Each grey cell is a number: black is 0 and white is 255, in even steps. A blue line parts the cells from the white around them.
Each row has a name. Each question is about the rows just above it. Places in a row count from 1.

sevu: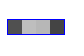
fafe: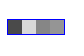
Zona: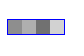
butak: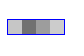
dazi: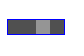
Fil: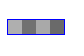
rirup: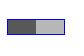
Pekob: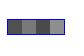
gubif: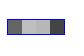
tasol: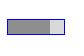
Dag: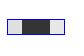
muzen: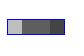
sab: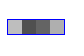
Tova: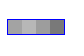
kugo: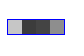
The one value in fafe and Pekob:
[74]
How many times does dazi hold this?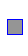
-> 1
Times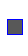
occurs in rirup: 2
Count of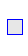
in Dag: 1
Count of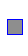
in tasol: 3
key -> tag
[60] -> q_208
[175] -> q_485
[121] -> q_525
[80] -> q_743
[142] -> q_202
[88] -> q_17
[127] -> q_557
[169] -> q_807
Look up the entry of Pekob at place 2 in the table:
q_525
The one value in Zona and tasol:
[142]

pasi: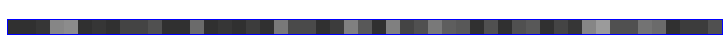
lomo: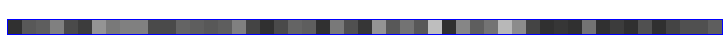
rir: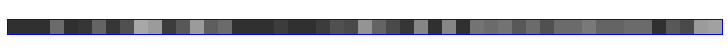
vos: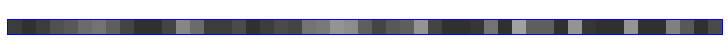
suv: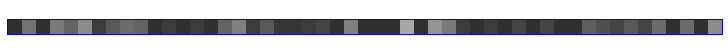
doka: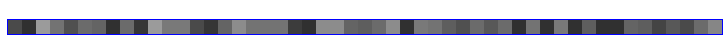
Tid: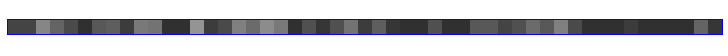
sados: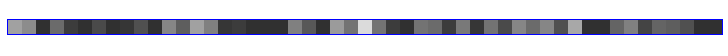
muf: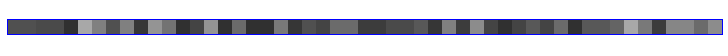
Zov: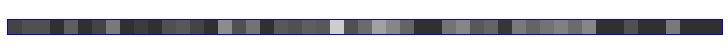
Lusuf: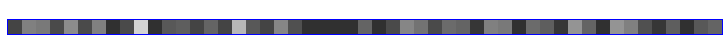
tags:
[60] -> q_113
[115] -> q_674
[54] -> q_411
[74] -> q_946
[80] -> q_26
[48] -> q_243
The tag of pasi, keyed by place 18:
q_113
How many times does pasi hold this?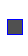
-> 7
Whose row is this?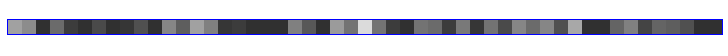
sados
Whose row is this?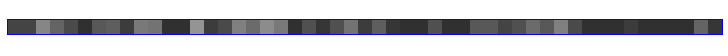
Tid
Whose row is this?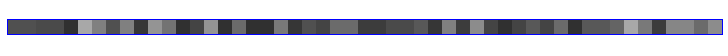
muf
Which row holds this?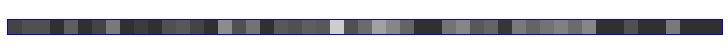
Zov

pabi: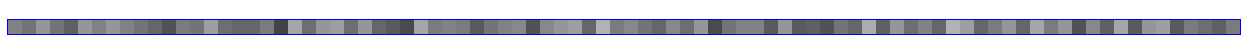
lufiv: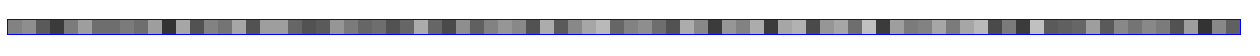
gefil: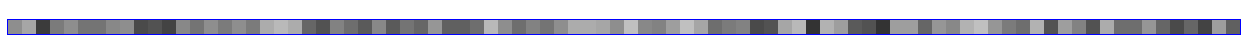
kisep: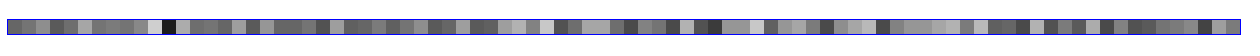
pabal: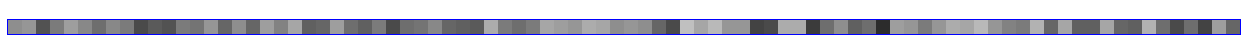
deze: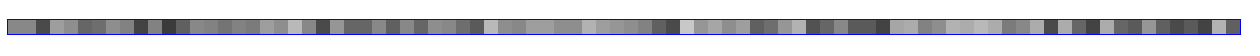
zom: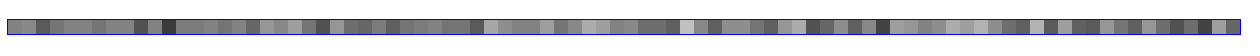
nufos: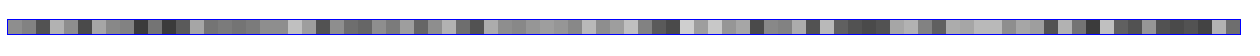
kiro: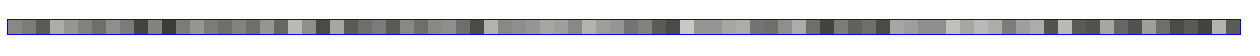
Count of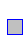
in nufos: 3
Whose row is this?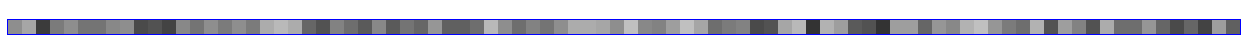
gefil
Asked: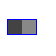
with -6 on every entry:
[ 61 130]
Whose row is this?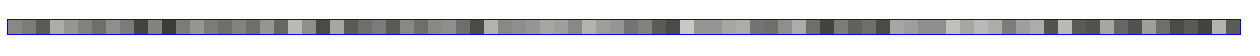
kiro

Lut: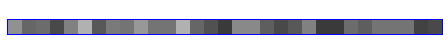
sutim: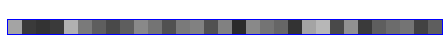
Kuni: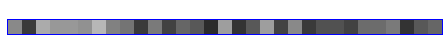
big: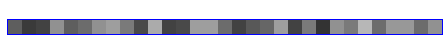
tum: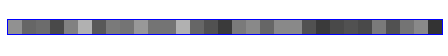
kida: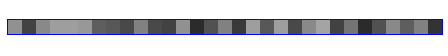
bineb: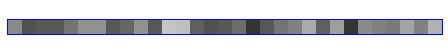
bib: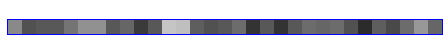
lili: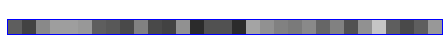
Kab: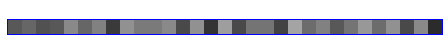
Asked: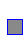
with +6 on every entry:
[143]
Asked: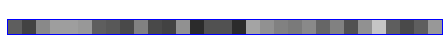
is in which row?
lili
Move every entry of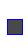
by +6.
[79]
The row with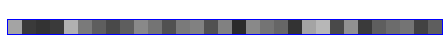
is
sutim
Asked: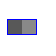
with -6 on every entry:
[ 82 131]

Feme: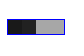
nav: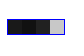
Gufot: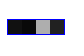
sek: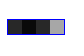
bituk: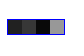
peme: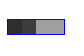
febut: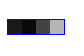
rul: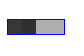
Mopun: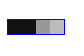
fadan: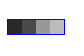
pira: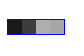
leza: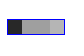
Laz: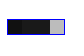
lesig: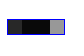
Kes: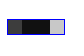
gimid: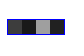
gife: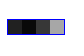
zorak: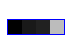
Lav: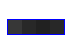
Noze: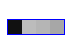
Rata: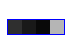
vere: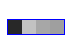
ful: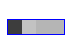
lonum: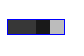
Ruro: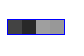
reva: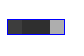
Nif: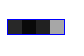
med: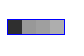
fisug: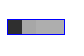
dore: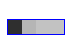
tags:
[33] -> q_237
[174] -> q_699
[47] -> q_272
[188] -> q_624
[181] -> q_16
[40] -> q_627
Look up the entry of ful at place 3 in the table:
q_16
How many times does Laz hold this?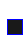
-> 2
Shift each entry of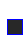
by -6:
[34]
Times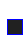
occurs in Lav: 1
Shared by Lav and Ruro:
[40]
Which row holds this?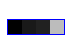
zorak
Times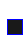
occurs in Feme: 1

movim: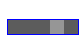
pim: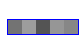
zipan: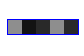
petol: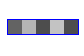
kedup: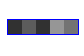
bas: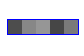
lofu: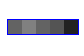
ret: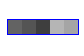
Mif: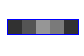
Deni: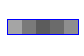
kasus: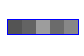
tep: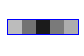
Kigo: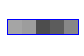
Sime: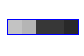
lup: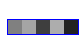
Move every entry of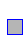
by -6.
[175]
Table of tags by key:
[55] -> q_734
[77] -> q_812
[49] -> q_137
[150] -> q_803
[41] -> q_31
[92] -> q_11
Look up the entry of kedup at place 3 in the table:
q_137
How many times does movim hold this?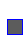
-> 4
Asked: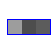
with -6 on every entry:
[151  71  86]
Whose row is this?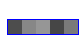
bas
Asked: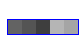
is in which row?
ret
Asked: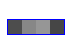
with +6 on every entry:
[ 83 141 156  76]

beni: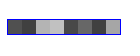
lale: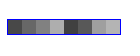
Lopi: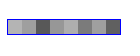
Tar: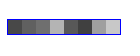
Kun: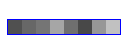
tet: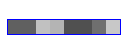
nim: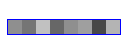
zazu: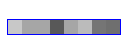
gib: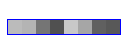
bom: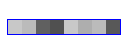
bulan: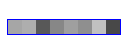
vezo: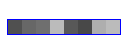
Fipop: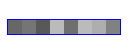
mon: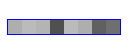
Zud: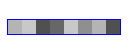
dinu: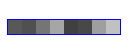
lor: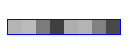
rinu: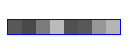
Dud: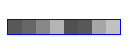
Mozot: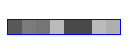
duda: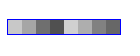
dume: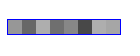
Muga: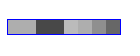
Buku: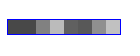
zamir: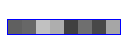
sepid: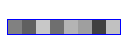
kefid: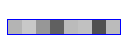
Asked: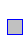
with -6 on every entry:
[187]
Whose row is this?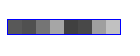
dinu
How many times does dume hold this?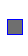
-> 1
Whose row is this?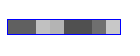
tet
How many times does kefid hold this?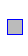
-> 2

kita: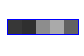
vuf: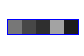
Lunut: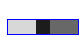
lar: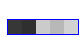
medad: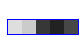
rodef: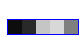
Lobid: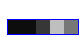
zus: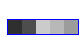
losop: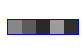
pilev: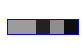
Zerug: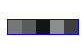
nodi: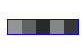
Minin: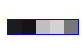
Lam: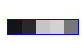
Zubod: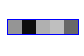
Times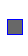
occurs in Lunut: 2
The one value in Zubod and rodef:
[13]
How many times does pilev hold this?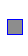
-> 1
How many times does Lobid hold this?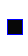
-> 0

